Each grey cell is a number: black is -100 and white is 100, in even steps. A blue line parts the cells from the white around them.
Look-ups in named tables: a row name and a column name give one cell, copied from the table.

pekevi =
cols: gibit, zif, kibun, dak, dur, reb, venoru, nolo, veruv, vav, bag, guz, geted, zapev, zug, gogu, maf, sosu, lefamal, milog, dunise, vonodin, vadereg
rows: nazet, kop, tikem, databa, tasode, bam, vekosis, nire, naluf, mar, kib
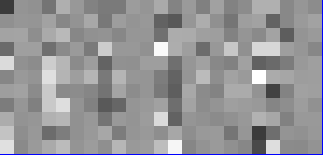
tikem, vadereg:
21
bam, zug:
47
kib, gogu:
21
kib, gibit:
76
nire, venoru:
1
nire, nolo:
-30
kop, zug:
36
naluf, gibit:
35
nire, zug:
10
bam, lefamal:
100
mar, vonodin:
14
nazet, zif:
16
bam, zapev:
17
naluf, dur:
43
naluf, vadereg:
20
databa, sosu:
13
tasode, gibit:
72
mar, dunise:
16
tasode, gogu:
7
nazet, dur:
37
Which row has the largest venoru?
bam

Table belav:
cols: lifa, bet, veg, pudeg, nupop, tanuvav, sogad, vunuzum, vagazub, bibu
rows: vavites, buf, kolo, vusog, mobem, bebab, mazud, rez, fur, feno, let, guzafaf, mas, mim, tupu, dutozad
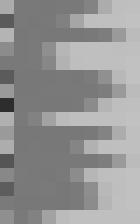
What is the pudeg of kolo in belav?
-6
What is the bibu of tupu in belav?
51
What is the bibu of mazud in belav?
47
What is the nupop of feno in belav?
-6
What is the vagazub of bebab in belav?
44
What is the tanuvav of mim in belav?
-4
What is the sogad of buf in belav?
49
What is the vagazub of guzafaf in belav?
21
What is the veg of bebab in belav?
-6
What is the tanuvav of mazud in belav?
-5
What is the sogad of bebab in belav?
-3
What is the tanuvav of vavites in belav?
-5

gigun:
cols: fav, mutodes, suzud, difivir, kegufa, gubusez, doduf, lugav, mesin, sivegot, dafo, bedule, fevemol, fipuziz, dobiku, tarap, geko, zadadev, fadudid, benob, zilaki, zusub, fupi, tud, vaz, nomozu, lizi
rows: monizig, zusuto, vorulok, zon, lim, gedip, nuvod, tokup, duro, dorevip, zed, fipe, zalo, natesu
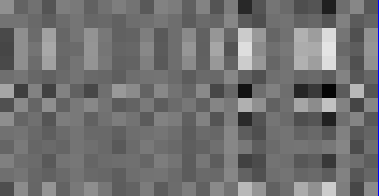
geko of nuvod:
-19
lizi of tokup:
6
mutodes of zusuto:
-10
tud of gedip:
-27
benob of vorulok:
-21
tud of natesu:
60
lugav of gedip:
-19
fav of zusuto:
-10
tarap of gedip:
-18
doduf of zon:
17
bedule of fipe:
-2
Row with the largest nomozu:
nuvod

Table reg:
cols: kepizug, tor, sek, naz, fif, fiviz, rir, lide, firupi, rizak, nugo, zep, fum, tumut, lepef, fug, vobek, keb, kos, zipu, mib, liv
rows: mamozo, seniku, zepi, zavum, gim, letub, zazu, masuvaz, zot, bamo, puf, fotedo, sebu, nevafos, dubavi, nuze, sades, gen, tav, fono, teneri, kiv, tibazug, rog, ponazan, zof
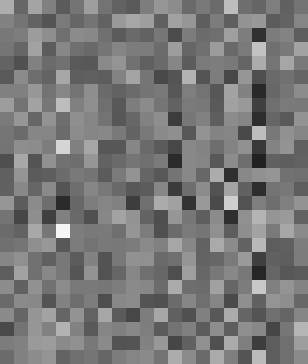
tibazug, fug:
-31
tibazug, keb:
-21
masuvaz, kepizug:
23
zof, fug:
33
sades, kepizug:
-16
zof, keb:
-34
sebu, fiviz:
-5
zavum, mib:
-5
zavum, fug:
22
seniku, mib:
-22

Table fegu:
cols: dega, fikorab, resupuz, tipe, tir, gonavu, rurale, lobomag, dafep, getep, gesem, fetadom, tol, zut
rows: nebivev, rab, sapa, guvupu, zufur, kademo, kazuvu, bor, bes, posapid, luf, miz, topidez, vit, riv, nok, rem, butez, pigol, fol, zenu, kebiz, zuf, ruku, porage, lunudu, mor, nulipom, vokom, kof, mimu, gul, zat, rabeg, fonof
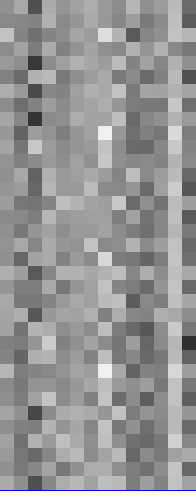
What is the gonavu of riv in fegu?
41
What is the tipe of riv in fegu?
4
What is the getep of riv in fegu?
-16
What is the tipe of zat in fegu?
6
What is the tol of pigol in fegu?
54
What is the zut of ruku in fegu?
-7
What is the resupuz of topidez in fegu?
-23
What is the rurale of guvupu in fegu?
28
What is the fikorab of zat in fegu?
-7
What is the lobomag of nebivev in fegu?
21
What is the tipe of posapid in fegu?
15
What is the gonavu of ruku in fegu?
20
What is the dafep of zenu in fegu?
4
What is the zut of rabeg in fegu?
-19
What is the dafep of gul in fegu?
12
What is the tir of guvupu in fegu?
1
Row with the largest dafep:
riv

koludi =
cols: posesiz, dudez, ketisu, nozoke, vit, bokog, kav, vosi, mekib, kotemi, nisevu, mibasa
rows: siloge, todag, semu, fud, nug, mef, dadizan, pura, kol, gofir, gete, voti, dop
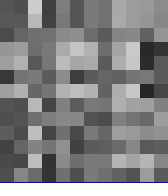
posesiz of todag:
-31
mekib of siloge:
32
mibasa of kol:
23
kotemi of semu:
7
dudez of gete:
-21
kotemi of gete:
6
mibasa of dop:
-29
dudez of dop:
5
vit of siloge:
-2
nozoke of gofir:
-46
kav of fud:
39
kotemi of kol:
-10
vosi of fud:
-14
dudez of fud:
23
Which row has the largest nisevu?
voti

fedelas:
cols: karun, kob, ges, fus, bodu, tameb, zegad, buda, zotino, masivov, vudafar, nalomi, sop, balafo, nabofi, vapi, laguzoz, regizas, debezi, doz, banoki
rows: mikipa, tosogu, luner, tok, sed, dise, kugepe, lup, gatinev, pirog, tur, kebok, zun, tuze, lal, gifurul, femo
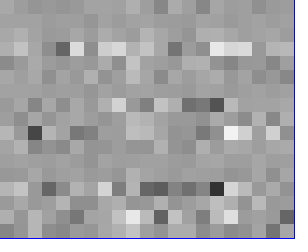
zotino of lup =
65
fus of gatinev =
17
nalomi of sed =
24
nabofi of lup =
-6
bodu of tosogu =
25
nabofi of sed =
39
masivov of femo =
53
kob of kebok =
27

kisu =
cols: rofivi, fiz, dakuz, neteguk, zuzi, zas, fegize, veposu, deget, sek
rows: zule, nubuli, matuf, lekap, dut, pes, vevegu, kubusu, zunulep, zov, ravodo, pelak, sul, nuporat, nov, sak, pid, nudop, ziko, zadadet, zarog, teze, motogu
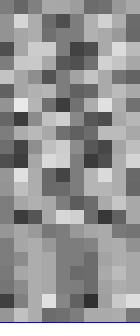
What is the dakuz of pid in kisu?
21
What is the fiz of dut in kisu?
56
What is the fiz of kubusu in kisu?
83
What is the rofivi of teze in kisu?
-50
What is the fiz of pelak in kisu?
-52
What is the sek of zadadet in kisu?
32
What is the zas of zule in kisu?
23
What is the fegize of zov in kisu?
-15
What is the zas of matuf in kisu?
-2
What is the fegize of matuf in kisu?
39
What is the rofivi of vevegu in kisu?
-24
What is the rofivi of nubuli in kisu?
15
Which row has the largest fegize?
pes

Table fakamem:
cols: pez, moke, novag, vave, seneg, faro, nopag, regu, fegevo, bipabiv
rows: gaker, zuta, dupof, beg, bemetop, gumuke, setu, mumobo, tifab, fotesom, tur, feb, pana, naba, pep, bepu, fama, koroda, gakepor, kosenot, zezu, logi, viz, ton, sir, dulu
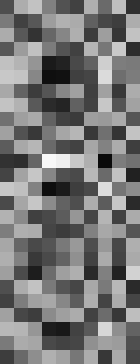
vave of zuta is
23
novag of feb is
-21
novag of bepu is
-50
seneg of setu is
6
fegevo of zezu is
44
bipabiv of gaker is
-62
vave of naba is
-89
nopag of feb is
37
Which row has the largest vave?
feb

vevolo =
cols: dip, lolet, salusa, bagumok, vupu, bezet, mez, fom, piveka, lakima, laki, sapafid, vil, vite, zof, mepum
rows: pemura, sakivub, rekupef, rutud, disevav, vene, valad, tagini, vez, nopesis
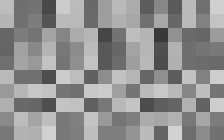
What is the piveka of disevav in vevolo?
-15
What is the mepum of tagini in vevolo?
61
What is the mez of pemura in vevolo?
-18
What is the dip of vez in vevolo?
8
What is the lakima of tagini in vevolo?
54
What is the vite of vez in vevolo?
-6
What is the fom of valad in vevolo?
59
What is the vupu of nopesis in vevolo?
-5
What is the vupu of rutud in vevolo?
-6
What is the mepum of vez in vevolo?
-3
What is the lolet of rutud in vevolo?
26
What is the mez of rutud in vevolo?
47
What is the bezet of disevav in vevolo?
12
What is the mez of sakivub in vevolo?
-17
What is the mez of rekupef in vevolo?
42
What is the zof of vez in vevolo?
31
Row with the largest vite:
vene

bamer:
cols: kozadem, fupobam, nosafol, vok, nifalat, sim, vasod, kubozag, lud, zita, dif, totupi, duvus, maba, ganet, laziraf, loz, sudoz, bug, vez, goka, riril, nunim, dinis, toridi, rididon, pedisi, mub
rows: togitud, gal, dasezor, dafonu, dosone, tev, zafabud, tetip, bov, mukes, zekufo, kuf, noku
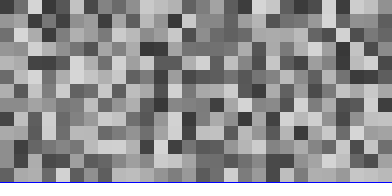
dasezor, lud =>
59
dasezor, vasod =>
23
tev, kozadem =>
-16
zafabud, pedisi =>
57
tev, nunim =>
-25
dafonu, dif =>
-56
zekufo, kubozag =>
62
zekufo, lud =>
63
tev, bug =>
-8
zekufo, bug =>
60
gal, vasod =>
22
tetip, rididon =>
-30
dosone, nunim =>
24
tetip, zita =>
37
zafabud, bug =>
-52
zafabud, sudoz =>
-30
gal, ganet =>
6
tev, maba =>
-43
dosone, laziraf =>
-26
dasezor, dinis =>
-39
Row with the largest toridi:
dasezor

